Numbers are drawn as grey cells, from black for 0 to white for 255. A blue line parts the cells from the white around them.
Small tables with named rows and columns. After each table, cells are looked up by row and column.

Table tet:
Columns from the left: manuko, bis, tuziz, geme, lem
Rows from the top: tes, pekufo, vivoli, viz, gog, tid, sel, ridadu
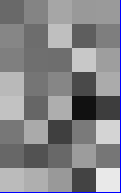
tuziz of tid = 63
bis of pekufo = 109
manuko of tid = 119
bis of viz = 117
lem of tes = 154
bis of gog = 102
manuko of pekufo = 134
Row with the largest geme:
vivoli

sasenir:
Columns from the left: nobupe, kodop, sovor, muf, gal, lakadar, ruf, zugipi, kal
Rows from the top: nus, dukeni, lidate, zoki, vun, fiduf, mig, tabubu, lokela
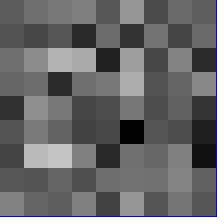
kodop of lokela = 101
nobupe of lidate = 111
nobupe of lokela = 130
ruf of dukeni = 115
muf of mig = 128
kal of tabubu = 97
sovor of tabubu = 101
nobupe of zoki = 102
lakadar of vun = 119
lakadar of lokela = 150
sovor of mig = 196
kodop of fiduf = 122
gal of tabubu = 110
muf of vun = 70
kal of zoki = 136
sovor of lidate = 179
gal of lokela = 66
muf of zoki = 111

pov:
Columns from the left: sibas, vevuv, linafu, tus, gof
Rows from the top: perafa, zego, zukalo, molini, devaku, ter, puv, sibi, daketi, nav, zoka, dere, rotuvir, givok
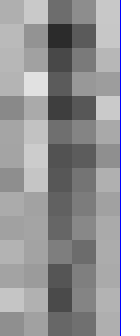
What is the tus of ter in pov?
132
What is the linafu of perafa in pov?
109
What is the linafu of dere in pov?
85
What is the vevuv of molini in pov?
225
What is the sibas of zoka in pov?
179
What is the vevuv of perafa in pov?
201
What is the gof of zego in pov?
199
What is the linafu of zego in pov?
43
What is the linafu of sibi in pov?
87
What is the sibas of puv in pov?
164
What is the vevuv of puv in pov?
204
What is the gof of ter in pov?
169
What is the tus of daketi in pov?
124
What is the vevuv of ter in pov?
194
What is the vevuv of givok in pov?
161
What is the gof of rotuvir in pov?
179
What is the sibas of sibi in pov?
142
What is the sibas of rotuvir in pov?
197
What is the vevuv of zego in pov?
147
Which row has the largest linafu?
zoka

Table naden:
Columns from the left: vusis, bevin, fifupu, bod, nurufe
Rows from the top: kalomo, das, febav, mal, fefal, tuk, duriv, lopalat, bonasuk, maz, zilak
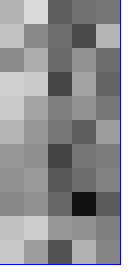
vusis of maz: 193
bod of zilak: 178
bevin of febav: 173
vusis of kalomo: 179
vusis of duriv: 151
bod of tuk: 93
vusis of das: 194
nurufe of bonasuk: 90
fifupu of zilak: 81
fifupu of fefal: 126
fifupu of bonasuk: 103
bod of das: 74
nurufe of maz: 127
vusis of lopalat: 145
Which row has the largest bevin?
kalomo

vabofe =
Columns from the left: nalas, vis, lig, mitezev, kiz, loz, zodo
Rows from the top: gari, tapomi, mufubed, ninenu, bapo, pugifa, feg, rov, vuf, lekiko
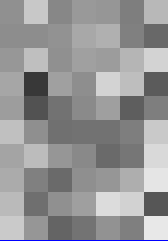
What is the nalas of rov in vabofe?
171
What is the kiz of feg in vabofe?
106
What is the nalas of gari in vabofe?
144
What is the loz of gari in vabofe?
126
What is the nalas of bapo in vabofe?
157
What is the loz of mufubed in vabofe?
181
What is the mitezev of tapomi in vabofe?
168
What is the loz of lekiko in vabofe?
127
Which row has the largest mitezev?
tapomi

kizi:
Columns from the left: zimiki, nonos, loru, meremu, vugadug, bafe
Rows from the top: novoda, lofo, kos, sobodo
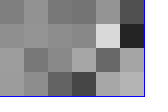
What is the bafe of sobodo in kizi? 180
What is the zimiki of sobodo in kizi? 156
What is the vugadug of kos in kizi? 104
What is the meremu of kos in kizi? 166
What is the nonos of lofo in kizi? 148
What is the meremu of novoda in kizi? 116
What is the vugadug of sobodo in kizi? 167
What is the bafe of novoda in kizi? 80
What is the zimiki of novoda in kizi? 127
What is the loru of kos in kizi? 137
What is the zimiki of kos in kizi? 157
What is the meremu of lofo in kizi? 136
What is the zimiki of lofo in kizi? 143
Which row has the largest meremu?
kos

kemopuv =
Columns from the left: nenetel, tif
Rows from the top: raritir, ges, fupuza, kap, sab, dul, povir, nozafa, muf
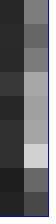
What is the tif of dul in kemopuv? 165
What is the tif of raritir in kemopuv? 124
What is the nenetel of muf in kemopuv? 35
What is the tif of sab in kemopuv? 159
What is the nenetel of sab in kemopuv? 39
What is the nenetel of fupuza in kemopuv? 40
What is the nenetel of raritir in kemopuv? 39

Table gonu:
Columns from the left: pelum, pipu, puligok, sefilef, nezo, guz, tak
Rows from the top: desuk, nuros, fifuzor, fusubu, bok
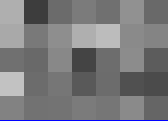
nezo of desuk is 112
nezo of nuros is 188
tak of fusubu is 75
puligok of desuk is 107
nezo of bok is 118
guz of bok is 138
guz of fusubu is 80
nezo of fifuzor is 109
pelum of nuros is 169

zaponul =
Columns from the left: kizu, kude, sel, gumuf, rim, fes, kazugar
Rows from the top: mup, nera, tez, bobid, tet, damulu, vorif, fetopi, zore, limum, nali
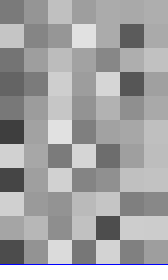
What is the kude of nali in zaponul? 147
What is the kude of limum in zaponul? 183
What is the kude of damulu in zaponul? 162
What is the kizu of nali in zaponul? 76
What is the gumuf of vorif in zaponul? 213
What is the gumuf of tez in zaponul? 162
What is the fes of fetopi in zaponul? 192
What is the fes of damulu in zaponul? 167
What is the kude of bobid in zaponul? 123
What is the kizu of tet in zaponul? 120
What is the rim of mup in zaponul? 171
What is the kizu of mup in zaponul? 122
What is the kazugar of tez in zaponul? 193
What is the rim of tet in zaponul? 178
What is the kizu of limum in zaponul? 165
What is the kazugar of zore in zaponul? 136
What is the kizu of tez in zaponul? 116
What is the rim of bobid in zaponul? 214
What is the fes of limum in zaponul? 205
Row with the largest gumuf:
nera

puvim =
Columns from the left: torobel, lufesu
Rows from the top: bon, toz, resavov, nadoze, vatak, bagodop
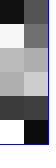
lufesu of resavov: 174
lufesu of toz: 112
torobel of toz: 247
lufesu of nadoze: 205
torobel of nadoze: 175
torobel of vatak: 59
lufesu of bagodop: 12
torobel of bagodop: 255
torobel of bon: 17
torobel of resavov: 187
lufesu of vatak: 63
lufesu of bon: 84

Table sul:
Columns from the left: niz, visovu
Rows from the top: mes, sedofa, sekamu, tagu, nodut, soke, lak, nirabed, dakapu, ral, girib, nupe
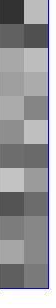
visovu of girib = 136
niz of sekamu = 168
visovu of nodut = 133
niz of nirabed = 195
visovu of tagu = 171
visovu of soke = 191
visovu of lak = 106

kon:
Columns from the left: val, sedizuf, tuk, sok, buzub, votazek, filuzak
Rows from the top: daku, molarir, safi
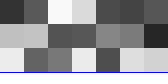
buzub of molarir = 134
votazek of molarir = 123
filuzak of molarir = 38
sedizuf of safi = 99
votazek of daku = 68
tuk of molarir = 83
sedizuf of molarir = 195
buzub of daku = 75
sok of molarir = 87
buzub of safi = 78
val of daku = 51
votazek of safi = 222
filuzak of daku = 86
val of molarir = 192
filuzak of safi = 210
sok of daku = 218
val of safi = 236
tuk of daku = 249

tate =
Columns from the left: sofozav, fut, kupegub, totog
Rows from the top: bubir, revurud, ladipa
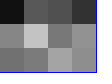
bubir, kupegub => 80
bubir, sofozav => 17
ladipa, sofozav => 113
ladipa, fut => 123
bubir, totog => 50
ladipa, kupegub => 164
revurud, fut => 195
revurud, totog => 146
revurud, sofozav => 134
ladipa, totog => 142
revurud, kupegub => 120

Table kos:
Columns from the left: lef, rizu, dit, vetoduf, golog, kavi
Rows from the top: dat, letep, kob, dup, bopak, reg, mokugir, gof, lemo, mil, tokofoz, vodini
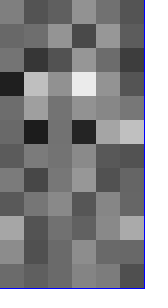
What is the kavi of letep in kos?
92
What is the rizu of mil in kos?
83
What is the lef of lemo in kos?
89
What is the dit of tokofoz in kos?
106
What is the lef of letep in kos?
104
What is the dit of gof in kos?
119

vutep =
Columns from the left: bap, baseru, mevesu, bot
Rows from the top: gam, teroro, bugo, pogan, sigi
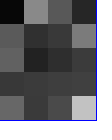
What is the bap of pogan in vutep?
56
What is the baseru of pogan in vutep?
59
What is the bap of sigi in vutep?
103
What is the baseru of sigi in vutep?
58
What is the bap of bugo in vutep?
97
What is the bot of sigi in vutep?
194
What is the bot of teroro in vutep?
123
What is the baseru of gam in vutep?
137
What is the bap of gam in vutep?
7
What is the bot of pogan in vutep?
64
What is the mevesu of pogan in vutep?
62
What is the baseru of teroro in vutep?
48
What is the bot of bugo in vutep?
59
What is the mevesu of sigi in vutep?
74
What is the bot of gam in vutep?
38
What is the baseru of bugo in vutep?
34
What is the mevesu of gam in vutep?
88
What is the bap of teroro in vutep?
90
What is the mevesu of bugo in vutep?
46

